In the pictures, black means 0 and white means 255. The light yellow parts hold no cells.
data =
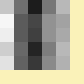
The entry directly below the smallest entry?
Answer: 70
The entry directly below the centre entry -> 36
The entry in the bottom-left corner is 226
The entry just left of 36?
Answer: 104
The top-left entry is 198
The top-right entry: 184
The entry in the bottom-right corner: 177

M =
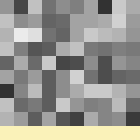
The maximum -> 235
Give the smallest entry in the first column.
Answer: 50
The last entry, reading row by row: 58
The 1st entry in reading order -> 149
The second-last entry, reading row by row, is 141
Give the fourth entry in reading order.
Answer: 114
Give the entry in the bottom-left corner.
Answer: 179
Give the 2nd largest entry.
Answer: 223
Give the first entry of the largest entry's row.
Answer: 179
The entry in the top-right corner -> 171
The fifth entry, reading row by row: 141
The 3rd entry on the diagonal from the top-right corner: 187
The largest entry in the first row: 201
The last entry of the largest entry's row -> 149

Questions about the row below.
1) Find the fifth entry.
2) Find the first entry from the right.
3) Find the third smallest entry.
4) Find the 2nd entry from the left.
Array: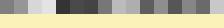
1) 52
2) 200
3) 74
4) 150

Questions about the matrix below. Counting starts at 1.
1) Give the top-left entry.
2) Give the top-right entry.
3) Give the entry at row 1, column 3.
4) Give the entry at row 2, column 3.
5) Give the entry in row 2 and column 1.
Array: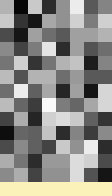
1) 179
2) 132
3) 201
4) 21
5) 201

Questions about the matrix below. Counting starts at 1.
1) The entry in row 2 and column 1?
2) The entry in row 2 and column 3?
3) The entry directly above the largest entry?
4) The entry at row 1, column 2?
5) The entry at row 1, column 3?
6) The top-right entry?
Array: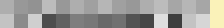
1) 195
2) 207
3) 188
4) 152
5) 146
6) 166

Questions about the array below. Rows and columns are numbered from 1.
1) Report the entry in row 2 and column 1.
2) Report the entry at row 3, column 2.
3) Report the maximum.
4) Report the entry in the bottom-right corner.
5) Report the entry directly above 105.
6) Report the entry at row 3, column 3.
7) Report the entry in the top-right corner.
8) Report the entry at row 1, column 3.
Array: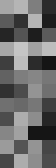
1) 91
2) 84
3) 197
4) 76
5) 76
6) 29
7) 43
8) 126

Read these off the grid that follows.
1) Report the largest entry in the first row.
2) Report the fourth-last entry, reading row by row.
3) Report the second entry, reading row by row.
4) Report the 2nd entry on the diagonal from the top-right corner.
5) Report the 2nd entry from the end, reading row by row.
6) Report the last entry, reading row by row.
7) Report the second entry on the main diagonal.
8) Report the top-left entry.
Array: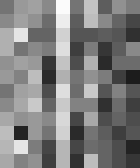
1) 251
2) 189
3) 153
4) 100
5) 77
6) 54
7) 161
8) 116
